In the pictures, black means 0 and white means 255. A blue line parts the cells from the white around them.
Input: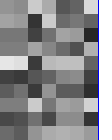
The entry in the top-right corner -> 217
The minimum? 38
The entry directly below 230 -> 65
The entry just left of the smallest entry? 155
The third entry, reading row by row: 203
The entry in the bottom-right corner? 155
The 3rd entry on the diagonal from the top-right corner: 163
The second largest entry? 223
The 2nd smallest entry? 46
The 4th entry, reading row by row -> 171
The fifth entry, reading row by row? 86
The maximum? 230
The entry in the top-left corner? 148
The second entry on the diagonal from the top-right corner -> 119
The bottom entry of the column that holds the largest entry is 107
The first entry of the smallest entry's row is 119
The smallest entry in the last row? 92

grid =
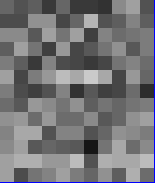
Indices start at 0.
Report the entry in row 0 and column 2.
94
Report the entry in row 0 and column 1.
82
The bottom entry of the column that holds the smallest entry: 102
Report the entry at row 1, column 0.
76
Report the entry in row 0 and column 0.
102
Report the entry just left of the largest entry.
168
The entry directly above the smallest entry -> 82
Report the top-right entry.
82
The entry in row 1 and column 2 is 145
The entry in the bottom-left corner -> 160
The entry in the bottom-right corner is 108
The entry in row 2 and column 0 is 138
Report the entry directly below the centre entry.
145
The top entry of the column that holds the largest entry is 57
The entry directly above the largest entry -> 57
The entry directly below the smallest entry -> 82
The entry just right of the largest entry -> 168
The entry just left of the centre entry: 131
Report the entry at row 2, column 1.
138
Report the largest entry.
202
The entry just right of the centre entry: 88

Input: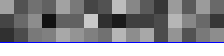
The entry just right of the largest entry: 48
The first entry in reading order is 162
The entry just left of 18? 141
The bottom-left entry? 48
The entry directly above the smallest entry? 97
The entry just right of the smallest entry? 97
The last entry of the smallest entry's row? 55
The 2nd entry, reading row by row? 82
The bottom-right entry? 141
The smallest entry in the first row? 55
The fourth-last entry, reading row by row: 148
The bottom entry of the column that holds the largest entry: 128
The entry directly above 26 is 189
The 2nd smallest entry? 26

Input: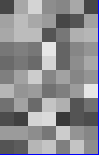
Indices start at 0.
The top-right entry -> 70
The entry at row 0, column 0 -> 70
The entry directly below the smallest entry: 204
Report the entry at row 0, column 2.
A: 212
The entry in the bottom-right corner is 141
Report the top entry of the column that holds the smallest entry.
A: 134
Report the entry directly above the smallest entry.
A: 176
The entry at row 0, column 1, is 168
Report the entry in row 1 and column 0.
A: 162
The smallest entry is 56
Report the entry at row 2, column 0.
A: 168
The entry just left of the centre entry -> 204
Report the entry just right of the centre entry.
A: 162
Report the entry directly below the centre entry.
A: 113
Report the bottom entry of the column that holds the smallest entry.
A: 127
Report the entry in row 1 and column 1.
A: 188
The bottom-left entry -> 84

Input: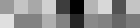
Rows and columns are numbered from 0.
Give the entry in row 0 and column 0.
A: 154
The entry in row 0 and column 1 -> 196
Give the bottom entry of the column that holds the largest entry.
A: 223
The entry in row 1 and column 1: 130
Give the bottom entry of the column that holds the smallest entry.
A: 38

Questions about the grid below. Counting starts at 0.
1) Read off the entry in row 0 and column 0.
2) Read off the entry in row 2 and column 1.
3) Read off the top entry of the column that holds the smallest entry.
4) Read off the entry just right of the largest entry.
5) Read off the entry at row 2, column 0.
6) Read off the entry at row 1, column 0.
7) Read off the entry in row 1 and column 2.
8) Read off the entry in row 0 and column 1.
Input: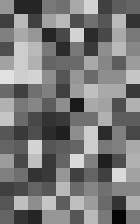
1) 150
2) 169
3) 93
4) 205
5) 128
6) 64
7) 64
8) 37
